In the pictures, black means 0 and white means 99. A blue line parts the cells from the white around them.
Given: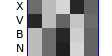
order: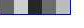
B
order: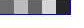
X
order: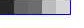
X
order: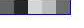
X
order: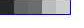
B
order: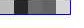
X
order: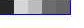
X

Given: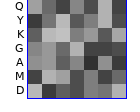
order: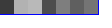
D
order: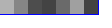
Q
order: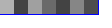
Q

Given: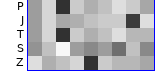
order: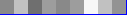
S
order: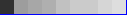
P
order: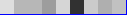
T

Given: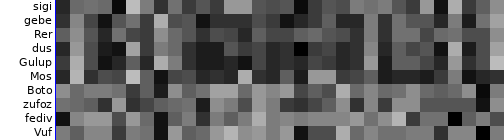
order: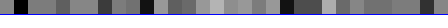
Vuf
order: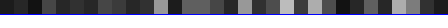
Gulup

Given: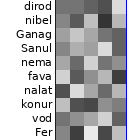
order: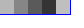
nibel
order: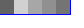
vod
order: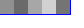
nema

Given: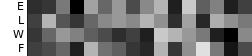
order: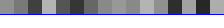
L
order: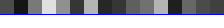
F
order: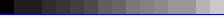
W
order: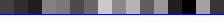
E

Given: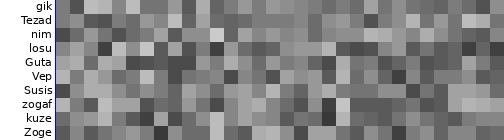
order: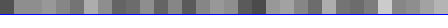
nim
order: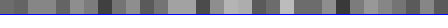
Zoge
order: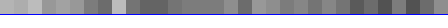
gik
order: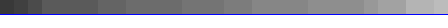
kuze
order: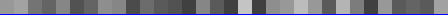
losu
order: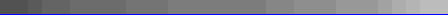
Tezad

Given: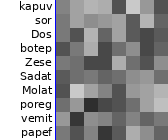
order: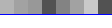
Molat
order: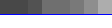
Zese
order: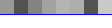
kapuv

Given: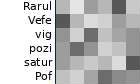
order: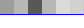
Vefe
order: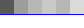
satur
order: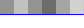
vig
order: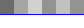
vig
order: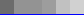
pozi
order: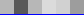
Vefe

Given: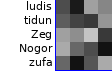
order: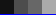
Nogor
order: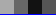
zufa

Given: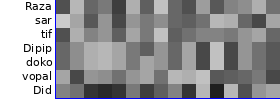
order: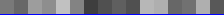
Raza
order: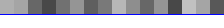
Dipip
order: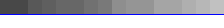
Dipip

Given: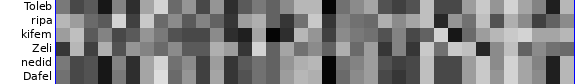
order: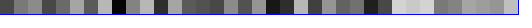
Toleb
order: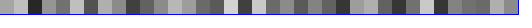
ripa
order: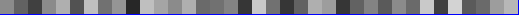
ripa

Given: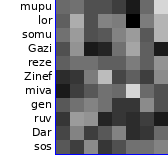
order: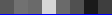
miva
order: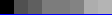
lor
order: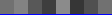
sos
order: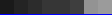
ruv
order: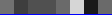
mupu

